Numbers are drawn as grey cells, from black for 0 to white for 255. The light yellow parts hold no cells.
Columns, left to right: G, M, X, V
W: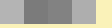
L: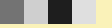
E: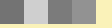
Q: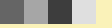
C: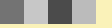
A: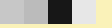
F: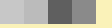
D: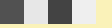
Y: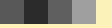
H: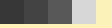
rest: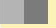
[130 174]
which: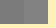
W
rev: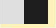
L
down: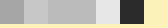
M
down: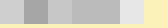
M
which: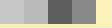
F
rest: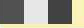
[239]

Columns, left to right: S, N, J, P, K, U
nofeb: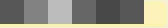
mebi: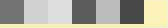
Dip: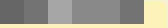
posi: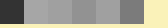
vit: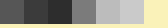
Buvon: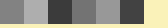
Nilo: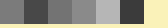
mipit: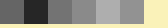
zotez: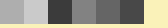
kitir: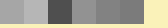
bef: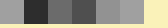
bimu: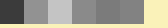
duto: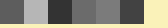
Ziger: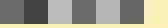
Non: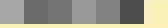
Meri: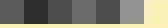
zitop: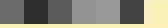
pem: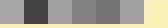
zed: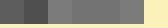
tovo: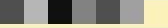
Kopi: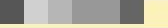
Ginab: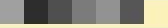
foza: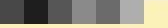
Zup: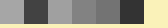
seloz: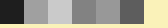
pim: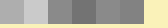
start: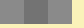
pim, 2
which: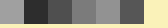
Ginab
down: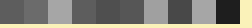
S
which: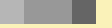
Kopi
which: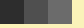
Meri
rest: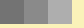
[146]
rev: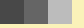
nofeb

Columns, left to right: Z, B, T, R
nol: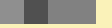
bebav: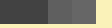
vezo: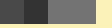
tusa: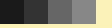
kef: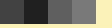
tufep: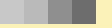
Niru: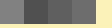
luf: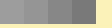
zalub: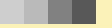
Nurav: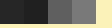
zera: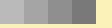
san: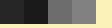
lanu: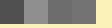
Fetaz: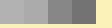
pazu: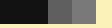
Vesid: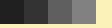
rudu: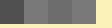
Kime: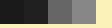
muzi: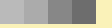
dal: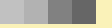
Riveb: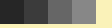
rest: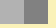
[102]
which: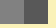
zalub

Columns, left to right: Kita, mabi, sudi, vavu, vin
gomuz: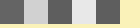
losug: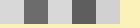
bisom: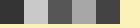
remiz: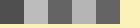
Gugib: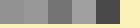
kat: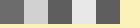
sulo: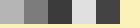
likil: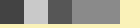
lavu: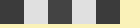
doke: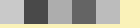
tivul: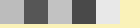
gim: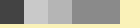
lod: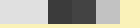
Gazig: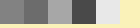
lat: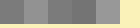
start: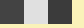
lavu, 2
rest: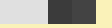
[194]
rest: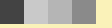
[138]
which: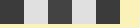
lavu
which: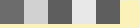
kat
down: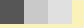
mabi
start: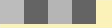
remiz, 1

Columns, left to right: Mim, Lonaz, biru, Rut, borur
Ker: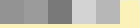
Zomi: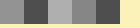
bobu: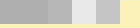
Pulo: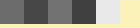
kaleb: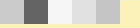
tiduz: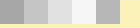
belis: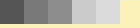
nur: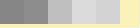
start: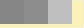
nur, 0
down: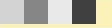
Rut
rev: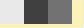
Pulo
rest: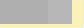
[233 197]
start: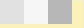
tiduz, 2
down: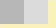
borur
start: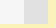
kaleb, 2

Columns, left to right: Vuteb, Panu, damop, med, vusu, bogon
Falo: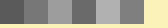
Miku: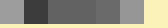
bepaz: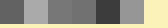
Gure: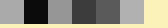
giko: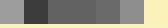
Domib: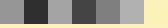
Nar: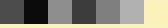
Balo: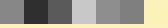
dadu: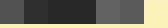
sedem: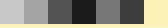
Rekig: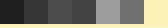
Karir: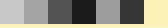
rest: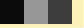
[ 90 177]
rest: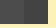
[157 113]

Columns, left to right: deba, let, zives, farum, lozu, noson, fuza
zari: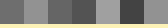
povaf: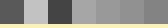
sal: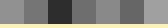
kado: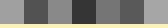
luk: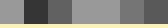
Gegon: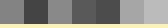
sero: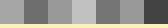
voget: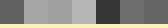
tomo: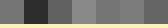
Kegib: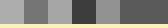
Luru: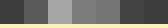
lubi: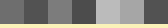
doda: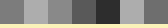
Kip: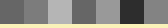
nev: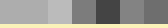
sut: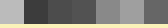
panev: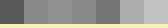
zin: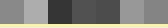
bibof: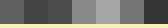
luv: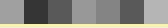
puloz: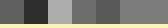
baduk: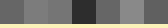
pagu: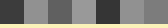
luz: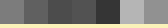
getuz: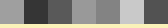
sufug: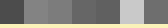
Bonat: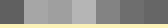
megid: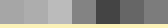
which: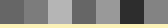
Kip
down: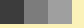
deba
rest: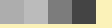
[131 110]
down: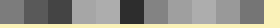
noson
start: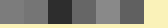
baduk, 1

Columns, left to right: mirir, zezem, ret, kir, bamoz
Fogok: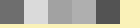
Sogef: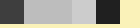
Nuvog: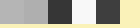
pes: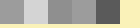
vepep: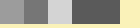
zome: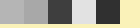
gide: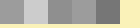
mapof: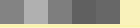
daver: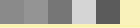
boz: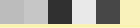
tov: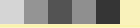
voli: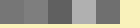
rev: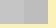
boz
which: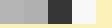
Nuvog
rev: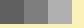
mapof
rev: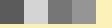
daver
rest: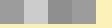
[118]
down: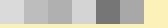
zezem
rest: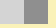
[156  90]

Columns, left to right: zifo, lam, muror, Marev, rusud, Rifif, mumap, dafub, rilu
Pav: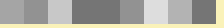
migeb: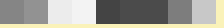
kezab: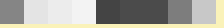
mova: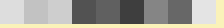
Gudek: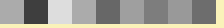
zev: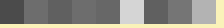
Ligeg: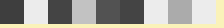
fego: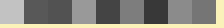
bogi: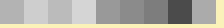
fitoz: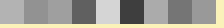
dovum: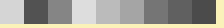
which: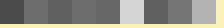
zev
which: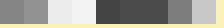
migeb

